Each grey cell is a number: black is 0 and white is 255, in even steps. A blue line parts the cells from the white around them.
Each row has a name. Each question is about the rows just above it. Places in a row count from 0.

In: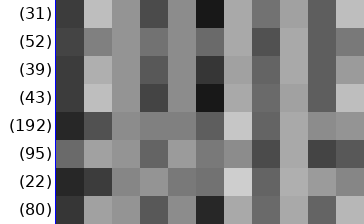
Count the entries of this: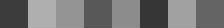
8
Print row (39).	[ 60 175 148  88 140  54 161 100 169  94 155]

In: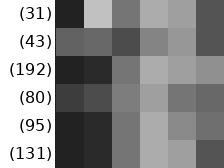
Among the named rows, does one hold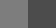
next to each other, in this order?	no
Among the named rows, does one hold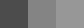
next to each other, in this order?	yes
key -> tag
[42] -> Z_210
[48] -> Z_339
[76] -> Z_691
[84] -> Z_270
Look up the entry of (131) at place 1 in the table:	Z_210
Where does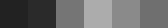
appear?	(95)
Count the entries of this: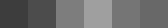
6
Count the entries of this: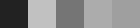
5

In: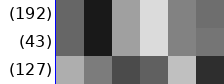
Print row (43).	[102  25 160 219 130 117]
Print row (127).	[174 124  75  96 192  46]
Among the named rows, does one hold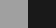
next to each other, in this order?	no
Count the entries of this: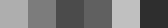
6
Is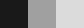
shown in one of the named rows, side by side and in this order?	yes

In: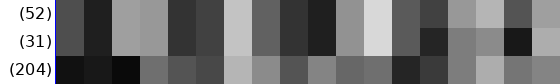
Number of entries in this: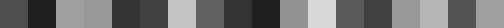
18
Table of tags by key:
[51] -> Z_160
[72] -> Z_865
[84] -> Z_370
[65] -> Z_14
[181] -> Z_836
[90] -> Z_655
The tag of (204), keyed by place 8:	Z_370
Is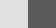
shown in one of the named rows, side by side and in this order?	no
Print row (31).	[ 78  31 159 152  51  65 195  97  51  31 146 216  90  37 125 139  24 173]
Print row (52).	[ 78  31 159 152  51  65 195  97  51  31 146 216  90  65 152 181  84 159]
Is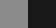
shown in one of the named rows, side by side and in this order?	yes
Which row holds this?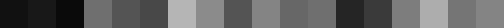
(204)

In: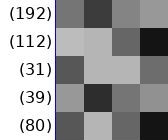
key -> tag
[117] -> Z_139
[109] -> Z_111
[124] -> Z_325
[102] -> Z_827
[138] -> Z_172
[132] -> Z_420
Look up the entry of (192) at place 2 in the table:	Z_420
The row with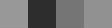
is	(39)
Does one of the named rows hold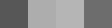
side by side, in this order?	no
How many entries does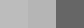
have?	3
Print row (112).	[188 181 102  20]
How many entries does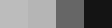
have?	4

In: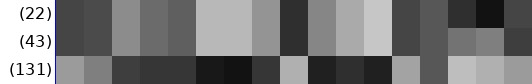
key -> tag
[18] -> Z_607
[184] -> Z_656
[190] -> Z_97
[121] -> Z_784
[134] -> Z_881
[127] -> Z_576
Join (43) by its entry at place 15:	Z_576
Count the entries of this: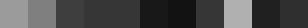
11
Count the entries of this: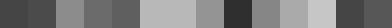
14
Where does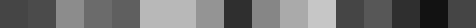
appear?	(22)
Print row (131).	[155 127  62  54  54  24  18  54 176  32  47  32 163  87 190 176 155]

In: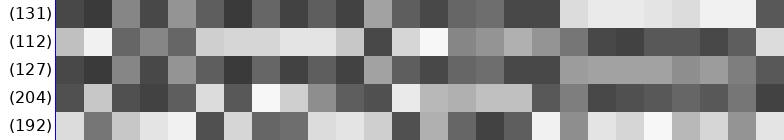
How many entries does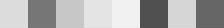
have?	8
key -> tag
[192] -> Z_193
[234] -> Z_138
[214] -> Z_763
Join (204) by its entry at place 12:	Z_138
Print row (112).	[192 241 102 134 102 207 214 214 228 228 199  72 214 247 134 148 176 148
 118  72  66  88  88  72  94 220]
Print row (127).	[ 72  58 134  72 148  94  58 102  66  94  66 162  94  72 102 110  72  72
 156 162 162 162 142 156 126  88]
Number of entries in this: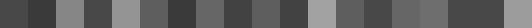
19
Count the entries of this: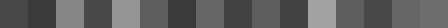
16

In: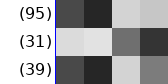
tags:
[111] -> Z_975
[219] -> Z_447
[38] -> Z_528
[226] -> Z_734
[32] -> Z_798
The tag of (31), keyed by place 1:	Z_734
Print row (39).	[ 73  38 211 124]
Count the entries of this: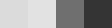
4
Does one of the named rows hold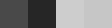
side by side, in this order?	no
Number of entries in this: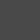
1

